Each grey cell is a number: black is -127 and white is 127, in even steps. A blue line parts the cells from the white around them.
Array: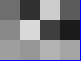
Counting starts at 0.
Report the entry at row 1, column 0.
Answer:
9
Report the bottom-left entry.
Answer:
30
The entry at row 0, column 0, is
-17
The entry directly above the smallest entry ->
-36

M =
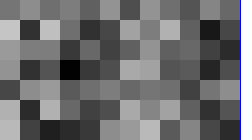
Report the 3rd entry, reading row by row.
-16
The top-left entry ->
-10
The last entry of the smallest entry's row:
-49
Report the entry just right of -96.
-84
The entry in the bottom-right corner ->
-84
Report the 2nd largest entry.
63
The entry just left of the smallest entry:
-43
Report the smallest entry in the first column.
-56
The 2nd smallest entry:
-103
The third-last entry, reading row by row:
5
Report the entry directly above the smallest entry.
-70
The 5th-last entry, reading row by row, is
57
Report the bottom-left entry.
57
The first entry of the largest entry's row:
69
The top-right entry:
-23
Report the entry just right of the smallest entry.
-70
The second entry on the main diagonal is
-78
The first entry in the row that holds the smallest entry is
19
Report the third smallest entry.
-96
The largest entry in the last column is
13
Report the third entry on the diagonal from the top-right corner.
-23
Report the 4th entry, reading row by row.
-2

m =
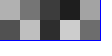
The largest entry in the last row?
77
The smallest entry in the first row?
-97

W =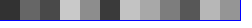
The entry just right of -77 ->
-25
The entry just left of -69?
13

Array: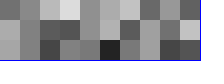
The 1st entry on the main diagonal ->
-14
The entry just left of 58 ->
9
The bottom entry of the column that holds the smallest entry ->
-92
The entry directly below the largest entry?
-43
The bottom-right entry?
-43
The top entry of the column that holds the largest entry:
92
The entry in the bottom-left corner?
38
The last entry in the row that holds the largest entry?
-30
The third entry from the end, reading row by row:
32

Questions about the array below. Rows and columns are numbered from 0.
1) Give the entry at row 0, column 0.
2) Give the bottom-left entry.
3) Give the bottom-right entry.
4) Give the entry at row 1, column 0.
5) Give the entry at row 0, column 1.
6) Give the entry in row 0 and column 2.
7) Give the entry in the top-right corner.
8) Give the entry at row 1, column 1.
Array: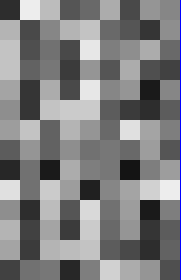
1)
-82
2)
-62
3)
-48
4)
52
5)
109
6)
60
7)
6
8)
-54

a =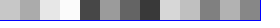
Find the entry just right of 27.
-27
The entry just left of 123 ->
103
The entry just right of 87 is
64

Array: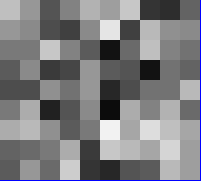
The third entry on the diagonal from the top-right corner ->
63
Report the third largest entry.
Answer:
93
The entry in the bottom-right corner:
30
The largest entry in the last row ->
77
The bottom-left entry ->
-36
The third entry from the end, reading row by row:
-36
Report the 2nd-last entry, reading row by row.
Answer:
57
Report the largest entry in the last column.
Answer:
57
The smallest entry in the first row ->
-82
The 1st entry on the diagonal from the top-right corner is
-28
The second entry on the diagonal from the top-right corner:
16
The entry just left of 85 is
38
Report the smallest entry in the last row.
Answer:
-88
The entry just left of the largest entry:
-6
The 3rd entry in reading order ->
-43
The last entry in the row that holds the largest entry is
38
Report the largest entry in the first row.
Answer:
71
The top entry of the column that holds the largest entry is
30
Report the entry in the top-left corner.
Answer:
63
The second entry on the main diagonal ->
10
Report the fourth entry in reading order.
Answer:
2
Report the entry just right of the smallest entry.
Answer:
44
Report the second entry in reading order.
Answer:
23
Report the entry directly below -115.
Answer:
114
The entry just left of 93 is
38
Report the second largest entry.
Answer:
101
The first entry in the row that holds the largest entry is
44

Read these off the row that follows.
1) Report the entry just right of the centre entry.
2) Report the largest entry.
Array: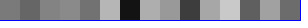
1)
25
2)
73

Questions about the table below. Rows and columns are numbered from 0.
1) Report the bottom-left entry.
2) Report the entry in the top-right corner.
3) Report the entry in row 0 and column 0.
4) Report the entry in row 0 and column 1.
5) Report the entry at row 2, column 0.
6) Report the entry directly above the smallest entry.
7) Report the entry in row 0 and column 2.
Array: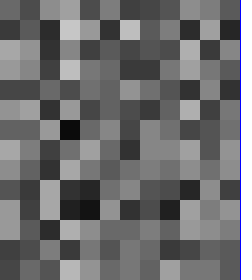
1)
-57
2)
-37
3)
-22
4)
-51
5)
39
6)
25
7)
13

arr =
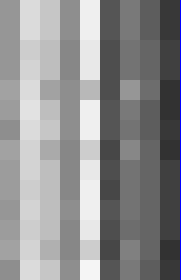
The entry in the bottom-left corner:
14
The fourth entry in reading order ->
14
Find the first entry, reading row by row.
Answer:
22
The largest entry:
117
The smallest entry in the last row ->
-71
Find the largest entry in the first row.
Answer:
111
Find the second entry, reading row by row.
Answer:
91
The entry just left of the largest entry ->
14
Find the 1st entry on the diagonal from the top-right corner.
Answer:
-71
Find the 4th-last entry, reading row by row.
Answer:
-42
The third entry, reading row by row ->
70
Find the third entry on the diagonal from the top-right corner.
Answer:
-12
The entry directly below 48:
70
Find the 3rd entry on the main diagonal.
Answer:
62
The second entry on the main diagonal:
91
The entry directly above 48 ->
62

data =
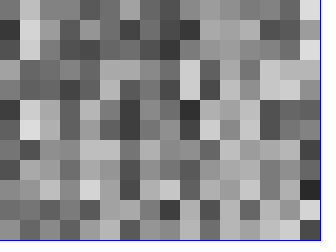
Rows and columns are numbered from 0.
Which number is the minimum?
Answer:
-86
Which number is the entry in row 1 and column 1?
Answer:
84
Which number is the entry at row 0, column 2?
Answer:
2
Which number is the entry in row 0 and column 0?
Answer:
-10
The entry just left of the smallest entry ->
48
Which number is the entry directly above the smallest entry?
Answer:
-25
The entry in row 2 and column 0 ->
-46
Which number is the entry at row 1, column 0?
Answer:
-71
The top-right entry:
92
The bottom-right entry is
-53
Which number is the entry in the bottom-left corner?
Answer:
15
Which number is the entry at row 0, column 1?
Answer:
62
